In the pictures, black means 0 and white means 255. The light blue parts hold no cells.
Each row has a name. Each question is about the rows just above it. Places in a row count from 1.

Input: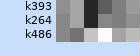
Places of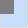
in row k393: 5
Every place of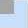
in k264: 2

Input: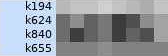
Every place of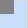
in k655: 1 2 3 5 6 7 8
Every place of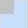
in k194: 2 3 5 8
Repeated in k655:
[130]
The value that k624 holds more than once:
[142]
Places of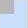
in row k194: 1 6
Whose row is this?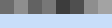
k624

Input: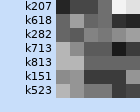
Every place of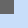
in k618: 1 3
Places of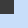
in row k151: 3 4 5
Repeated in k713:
[91]
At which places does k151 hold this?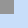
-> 2 6
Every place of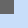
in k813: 3 4 5 6

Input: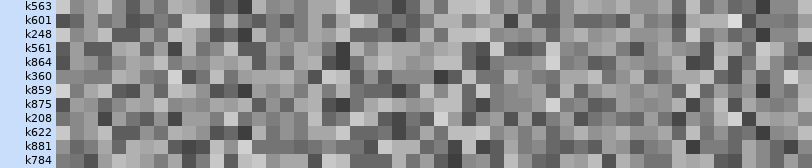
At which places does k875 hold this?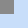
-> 5 9 11 33 34 38 43 47 51 53
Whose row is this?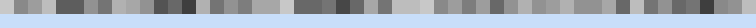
k622
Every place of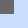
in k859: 8 13 23 24 26 30 36 38 45 47
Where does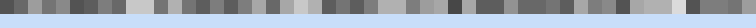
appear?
k601
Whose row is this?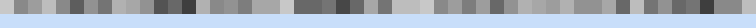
k563
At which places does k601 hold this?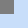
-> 8 16 18 27 30 43 51 52
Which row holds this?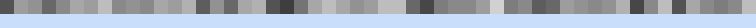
k875

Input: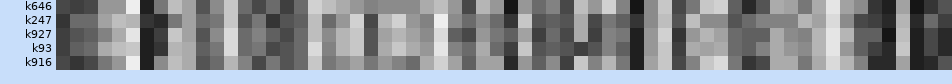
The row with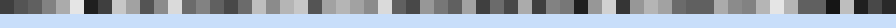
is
k927
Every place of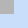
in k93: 9 21 55

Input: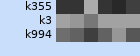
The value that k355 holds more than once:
[52]
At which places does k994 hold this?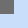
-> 1
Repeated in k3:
[162]
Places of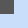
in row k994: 6
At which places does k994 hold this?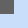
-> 2 4
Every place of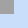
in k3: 1 4 5 6
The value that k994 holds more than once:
[98]

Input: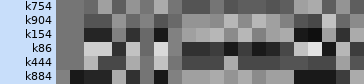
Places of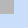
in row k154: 12 14
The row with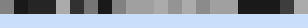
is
k884
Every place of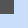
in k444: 17 18 22
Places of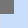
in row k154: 1 2
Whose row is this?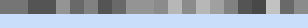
k904
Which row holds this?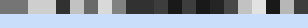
k86
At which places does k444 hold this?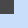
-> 4 5 10 11 12 14 15 16 19 20

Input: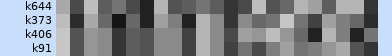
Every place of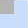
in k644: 8 18 21 22
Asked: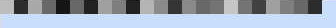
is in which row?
k373

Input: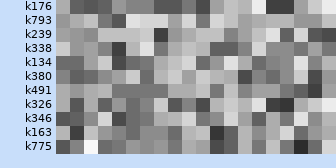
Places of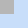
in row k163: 1 10 14
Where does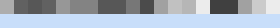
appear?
k176
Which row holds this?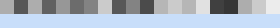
k326
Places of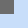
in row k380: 3 7 16
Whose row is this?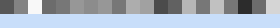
k775
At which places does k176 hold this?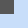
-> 3 8 9

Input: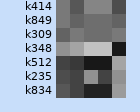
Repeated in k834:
[34]
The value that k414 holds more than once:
[133]
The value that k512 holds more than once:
[24]
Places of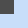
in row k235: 1

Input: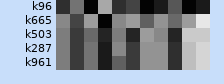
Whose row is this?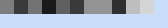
k961

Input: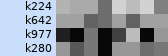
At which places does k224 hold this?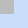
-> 6
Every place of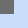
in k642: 4
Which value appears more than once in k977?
[8]
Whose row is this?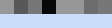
k280
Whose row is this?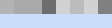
k224
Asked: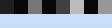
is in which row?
k977

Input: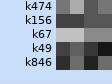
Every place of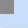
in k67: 3 4
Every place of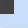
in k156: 1 2
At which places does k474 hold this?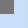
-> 1 4

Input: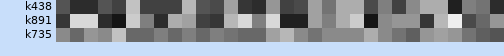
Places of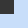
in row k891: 1 12 27
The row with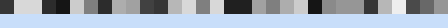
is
k891
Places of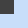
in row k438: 5 7 8 9 17 25
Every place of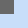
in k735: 2 6 7 9 11 14 15
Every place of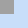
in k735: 16 28

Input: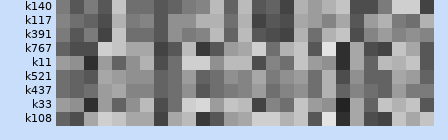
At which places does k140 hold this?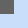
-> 9 13 16
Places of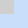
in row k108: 4 15 16

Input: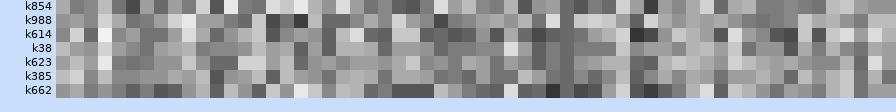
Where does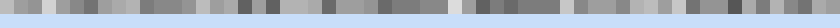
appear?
k38
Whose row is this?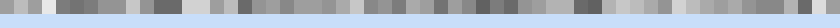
k623
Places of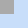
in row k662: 2
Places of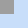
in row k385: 10 14 18 27 31 35 47 49 50 52
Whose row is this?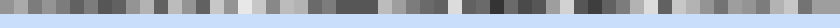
k662
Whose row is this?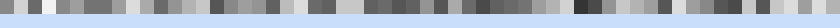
k614

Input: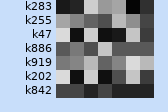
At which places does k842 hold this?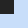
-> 3 5 6 7
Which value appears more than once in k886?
[89]
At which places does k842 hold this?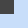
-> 1 2 4

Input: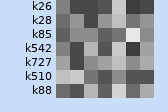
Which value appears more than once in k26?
[72]
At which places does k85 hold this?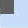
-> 1 4

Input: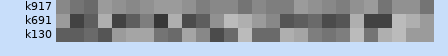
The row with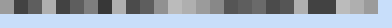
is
k691
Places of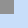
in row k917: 5 7 10 19 22 25 26

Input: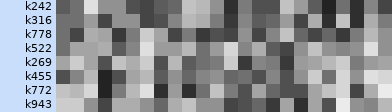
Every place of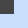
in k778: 2 9 13 15 19
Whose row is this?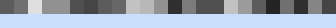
k242
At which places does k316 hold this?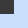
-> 13

